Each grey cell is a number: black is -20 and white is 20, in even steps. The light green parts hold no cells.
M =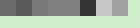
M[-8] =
-3
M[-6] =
-1
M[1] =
-6

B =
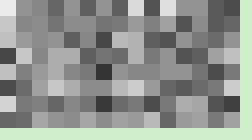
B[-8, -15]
17
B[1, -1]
-4
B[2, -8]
9
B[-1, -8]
5
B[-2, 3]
-4
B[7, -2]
-1
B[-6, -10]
1
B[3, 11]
-7
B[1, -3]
2
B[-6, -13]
2
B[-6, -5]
-7
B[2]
[10, 4, 2, 3, -5, 1, -9, 9, 8, -5, -7, 3, -1, -3, 3]
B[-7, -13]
2
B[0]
[17, 3, 1, -4, 3, -5, 3, -5, 14, -7, 15, 3, 3, -6, -8]
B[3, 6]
-2
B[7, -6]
9
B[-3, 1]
-3
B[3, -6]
-1
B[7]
[-4, -3, 6, 3, 2, 6, 2, 5, 4, 9, -4, 4, 5, -1, 5]
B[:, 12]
[3, 2, -1, -5, -2, -3, 6, 5]
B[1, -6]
0
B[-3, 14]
12
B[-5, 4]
7
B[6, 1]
-1
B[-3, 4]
7
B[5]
[-8, -3, 5, 11, 7, 2, 2, 9, 12, 4, -4, -6, -3, -1, 12]
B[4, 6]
-12
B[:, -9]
[3, -2, -9, -2, -12, 2, -11, 2]
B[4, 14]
-1
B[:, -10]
[-5, 2, 1, -5, -1, 2, -2, 6]
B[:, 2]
[1, 2, 2, 1, 4, 5, 0, 6]

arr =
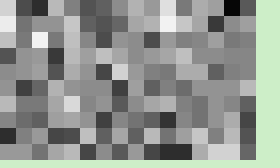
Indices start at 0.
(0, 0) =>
13
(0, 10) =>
15
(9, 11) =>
-13
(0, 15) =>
-6
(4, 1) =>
3
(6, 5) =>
1
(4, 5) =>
3
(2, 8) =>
2
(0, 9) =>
4
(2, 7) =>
3
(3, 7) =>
6
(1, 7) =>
-4
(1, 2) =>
3
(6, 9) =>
6
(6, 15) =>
-5
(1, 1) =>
-2
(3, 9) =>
4
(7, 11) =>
1
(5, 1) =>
-10
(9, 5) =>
-9
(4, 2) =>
5
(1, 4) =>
11
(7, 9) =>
-5
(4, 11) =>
7
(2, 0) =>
10
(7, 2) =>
-5
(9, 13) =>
13
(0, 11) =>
-1
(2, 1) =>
-1
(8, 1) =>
0
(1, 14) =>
2
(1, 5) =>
-5
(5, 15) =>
9
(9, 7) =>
-6
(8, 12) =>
11
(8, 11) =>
5
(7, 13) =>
3

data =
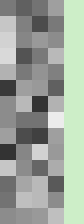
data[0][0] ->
-1
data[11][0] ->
-3
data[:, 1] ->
[-5, 0, 1, -7, -1, 5, 9, -2, -8, 1, 2, 6, 10, 3]
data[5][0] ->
-11
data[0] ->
[-1, -5, -2, 5]
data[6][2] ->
-12
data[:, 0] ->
[-1, 11, 13, 14, 8, -11, 2, 2, 5, -12, 11, -3, -2, 2]
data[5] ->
[-11, 5, 4, -5]
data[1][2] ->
-8
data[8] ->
[5, -8, -10, 5]
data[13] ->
[2, 3, 4, 10]
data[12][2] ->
9

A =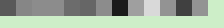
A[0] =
-6
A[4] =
-3
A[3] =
2

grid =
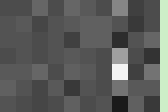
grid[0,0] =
-8
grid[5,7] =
-2
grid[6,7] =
-16
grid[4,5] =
-6
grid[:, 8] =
[-10, -11, -7, -8, -10, -6, -5]
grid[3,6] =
-8
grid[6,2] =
-9
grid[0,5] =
-6
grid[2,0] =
-7
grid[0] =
[-8, -8, -4, -8, -4, -6, -8, 1, -10, -8]
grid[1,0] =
-7
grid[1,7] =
-7
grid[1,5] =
-5
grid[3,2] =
-8
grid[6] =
[-7, -8, -9, -8, -5, -8, -7, -16, -5, -11]
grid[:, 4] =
[-4, -6, -10, -6, -5, -11, -5]
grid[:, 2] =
[-4, -9, -8, -8, -4, -9, -9]
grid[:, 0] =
[-8, -7, -7, -8, -6, -5, -7]
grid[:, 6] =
[-8, -5, -5, -8, -8, -8, -7]
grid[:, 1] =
[-8, -6, -7, -7, -6, -7, -8]

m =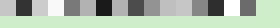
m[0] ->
11
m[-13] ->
19
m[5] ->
8
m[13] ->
-13
